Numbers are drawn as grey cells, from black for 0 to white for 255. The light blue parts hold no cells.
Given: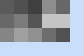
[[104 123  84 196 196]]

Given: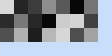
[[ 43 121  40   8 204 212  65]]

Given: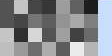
[[ 83  70 117  94 147 168 127]
 [189 154 109 172  92 235 181]]

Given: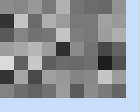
[[ 52 196 107 175 155 121 122 161 153]
 [158 167 182 157  47 139 115  71  98]
 [ 52 165  72 159 151 132 136 197 155]]

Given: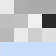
[[190 192 240  42]]

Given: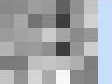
[[146 166 115 133  62 155 209]
 [179 152 155 143  60 148 205]
 [194 147 212 171 246 135 129]]

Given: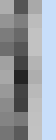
[[148 127 188]
 [110  86 194]
 [168  36 174]
 [139  64 191]
 [117  90 194]]
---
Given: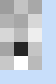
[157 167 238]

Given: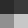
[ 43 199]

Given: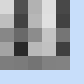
[216  66 140 193 130]

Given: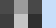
[ 74 197]

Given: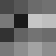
[ 72  26 115 142]

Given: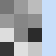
[118 134  43]

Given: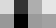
[218   1]

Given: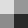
[222  42]
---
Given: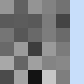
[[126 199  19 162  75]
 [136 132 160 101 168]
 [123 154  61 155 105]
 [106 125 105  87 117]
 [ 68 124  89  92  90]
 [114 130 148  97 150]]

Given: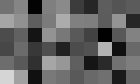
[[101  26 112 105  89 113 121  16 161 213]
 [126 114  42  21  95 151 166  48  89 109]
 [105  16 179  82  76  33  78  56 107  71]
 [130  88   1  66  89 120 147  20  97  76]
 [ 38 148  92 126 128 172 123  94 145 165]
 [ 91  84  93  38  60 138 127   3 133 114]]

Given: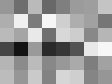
[[150 133 207 214 131 202 150 188]
 [162 126 170 152 136 187 139 181]
 [247 232  82  55  42 154  18  69]
 [182 136 205 216 111 233 165 186]
 [118 161 174 207 246 123 240 174]
 [196 158 155 127 104 186 110 151]]

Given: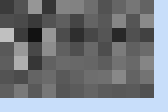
[[ 80  90  88  91 100  91  85 119  89 121  94]
 [115  99 136 112 110  98  89 107 100  76  83]
 [133 105 114  93 102 104 106  97  54 175  94]
 [107  96 124  77 105  79  96 141  72 153  89]
 [ 65  80  40  85  71  46  76 151  18  60 192]
 [138  85 134  88 100  69  95  83  58  74  78]
 [ 99 118 101  82 110 130 132  53 150  83  59]]

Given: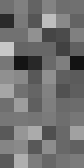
[[123 116 103 124 175  90]
 [ 97 104 141  88 138 133]
 [161 105  79 171 150  89]
 [119 110 123 117 120 119]
 [108 106 127  95 157 111]
 [ 94  81 130 101 113 166]
 [ 91  95 144  88 137 144]
 [ 19 127 106  40  20 119]
 [ 97  65 103 103 101 200]
 [128  75  69 145 113 113]
 [ 99 137 190  85 122  42]
 [112 110 131  99 128 112]]

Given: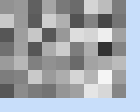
[[133 215 229 160 149 115 123 140  87]
 [158 245 181 213 173 155 201 131 125]
 [187 171 163 106 139 145 128 183 155]
 [131  50 173 125 204 172  86 160 112]
 [161 238 213 221 152  88 199 158  86]
 [116  71 131  82 176 206  91 153 200]
 [124 188 212 107 121 165  96 152 146]]
